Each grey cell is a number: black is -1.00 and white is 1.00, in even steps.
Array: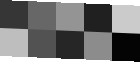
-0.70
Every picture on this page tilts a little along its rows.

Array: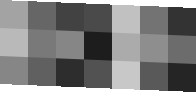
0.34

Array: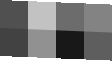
0.14

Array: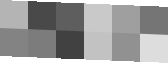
0.52

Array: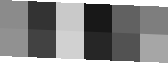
-0.70

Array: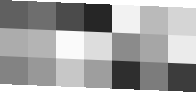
0.09

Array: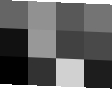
0.19
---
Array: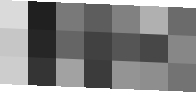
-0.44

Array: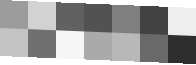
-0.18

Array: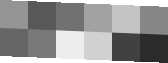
-0.49

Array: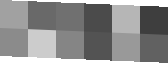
0.20

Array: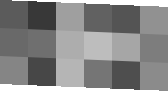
0.30

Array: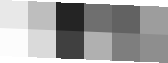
-0.01

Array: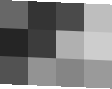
0.38
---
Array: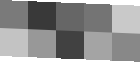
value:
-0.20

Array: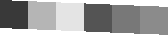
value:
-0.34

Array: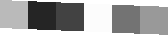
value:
0.98

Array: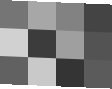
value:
0.31

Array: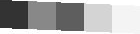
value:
-0.26

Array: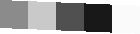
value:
-0.37

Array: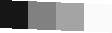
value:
0.01

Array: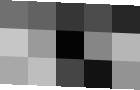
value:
-0.58

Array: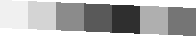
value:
-0.63

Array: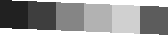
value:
0.40
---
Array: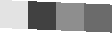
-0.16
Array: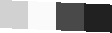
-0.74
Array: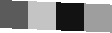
0.24
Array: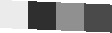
-0.42
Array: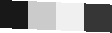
-0.58
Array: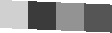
-0.33
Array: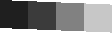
0.56
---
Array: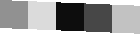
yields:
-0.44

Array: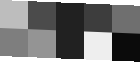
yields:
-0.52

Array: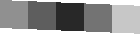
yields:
-0.10

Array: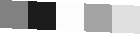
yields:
0.29

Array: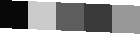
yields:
-0.55

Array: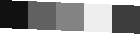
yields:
0.87

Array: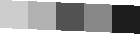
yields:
0.07

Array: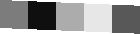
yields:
0.81
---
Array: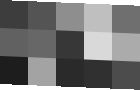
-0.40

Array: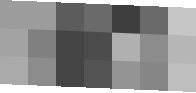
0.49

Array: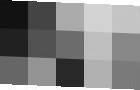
-0.04

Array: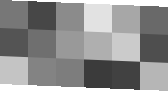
0.43

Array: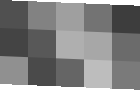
-0.04

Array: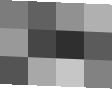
0.02

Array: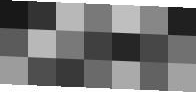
0.27

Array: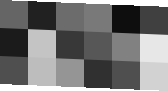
0.65

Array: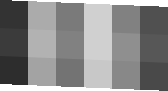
-0.43
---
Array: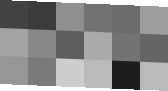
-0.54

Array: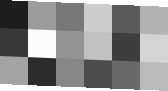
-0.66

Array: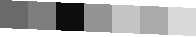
-0.17

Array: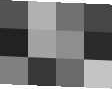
-0.67

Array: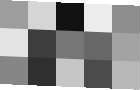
-0.63

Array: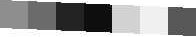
-0.72

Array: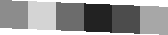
-0.40

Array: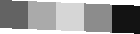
-0.22

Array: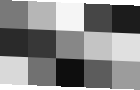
-0.78

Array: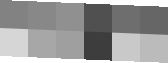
-0.37
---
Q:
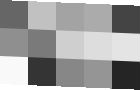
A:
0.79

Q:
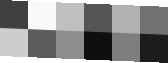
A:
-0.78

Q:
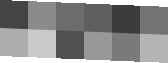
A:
0.41

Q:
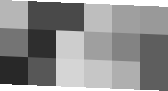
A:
-0.26

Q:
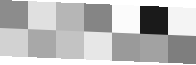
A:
-0.01

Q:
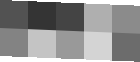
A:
-0.15

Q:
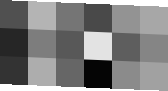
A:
0.04
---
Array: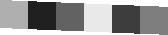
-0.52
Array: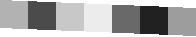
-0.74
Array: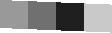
-0.76
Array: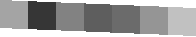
0.17
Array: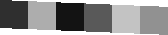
0.53
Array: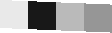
0.46
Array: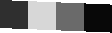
-0.17
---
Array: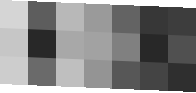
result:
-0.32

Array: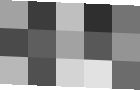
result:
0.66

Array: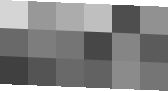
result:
-0.23

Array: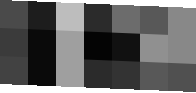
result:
-0.60

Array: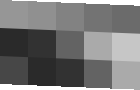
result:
-0.61

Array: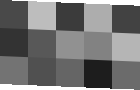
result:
-0.21

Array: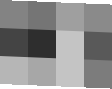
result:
0.31

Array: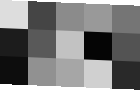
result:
0.30
